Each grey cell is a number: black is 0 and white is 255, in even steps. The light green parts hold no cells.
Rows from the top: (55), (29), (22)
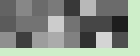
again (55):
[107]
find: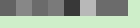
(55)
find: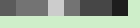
(29)

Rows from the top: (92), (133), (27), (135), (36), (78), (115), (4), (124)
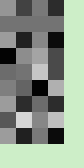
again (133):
[115]
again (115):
[44]
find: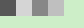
(4)

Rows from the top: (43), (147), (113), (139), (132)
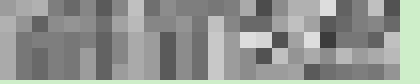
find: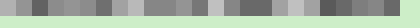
(147)
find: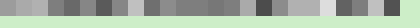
(43)
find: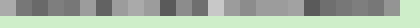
(132)

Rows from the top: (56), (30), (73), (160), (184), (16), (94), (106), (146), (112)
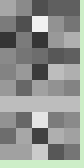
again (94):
[189]
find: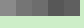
(160)
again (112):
[161]
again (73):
[53]

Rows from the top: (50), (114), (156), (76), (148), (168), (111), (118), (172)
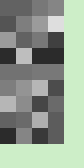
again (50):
[98]
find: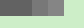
(50)
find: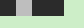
(76)
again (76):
[43]
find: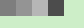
(168)

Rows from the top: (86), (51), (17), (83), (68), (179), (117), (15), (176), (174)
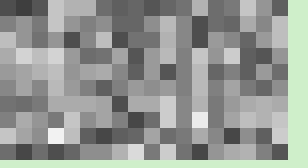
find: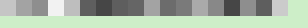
(176)
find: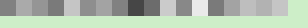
(15)
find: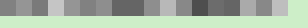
(51)

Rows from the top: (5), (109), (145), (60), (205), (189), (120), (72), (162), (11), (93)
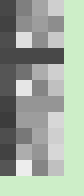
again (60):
[72]
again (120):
[149]
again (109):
[141]
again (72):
[157]
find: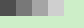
(162)

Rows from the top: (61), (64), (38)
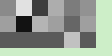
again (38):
[90]
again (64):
[159]
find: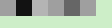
(64)
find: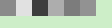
(61)

